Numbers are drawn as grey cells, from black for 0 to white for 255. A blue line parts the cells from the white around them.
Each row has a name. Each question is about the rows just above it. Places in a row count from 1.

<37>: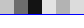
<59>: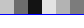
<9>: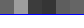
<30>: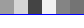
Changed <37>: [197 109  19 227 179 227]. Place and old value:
6, [220]
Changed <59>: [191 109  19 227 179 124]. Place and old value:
1, [197]
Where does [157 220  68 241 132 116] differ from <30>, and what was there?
2, [213]

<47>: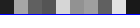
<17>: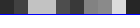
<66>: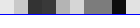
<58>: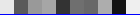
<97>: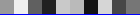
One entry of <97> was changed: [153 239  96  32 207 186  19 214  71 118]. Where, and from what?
5, [201]
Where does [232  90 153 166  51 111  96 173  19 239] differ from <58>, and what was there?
7, [104]
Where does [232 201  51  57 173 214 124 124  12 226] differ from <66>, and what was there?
5, [180]
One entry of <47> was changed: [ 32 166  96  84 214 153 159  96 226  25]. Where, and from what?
6, [146]

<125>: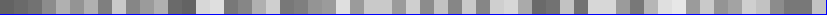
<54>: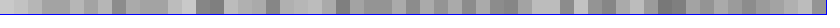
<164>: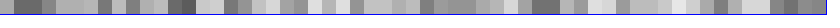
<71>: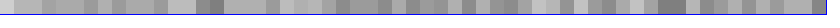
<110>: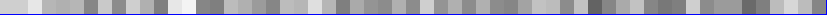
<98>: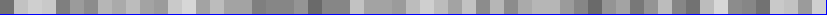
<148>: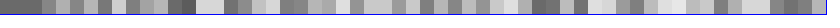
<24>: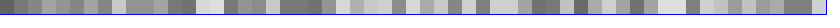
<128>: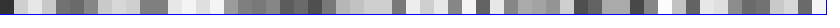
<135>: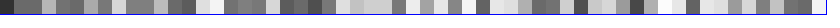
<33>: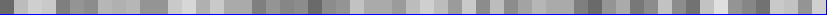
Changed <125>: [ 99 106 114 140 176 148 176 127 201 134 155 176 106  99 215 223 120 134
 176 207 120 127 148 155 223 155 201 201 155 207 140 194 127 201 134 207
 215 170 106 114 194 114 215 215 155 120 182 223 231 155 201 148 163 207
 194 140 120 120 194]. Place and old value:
33, [134]
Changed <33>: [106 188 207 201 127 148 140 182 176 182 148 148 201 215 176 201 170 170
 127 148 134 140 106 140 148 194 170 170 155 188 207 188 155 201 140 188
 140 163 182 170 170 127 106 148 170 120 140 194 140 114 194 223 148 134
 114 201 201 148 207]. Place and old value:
57, [194]
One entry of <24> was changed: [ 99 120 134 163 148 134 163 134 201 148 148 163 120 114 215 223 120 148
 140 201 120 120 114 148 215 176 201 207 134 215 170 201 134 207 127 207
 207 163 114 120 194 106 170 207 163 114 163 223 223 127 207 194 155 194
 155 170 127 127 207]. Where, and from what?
29, [140]
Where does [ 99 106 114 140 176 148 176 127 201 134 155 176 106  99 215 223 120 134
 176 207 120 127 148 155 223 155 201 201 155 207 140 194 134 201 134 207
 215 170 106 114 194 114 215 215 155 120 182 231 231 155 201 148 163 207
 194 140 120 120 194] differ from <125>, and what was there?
48, [223]
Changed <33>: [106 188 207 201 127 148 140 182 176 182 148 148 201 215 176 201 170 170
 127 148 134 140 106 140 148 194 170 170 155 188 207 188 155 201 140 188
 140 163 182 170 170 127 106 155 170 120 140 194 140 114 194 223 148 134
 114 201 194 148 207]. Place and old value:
44, [148]
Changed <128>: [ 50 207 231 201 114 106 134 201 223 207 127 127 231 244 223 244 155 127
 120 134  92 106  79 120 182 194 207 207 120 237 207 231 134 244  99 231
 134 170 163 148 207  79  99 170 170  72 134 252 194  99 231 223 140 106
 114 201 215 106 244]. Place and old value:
9, [215]
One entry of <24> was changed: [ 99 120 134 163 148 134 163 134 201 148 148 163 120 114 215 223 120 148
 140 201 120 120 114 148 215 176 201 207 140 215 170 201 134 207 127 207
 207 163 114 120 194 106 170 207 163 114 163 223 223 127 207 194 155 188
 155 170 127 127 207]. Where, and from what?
54, [194]

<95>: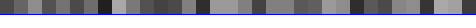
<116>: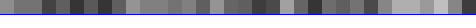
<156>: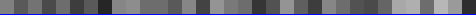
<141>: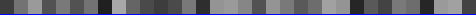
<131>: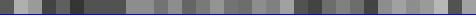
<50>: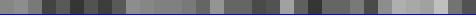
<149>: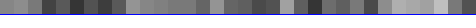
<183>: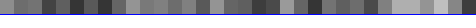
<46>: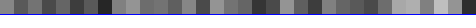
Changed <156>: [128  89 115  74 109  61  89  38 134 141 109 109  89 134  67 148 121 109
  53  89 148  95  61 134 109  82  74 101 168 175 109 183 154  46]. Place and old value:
20, [82]
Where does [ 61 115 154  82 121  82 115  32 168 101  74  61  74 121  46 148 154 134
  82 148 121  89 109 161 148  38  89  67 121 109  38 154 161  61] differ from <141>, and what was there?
34, [67]
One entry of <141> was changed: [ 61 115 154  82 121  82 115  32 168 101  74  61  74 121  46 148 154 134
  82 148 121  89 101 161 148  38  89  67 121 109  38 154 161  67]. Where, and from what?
23, [109]
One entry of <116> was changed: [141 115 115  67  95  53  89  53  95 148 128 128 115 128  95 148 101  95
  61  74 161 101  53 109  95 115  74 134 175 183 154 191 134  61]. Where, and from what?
30, [175]
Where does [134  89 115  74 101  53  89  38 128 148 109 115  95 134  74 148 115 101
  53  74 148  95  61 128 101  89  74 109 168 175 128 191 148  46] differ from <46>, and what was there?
6, [61]

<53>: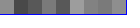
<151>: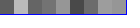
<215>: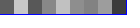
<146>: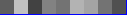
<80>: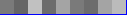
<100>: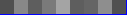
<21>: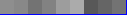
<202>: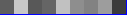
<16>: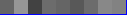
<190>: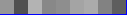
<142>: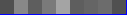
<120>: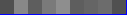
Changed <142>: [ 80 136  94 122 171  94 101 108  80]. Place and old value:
5, [164]
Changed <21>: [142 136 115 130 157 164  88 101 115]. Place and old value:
6, [171]
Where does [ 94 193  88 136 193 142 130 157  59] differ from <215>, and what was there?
2, [200]

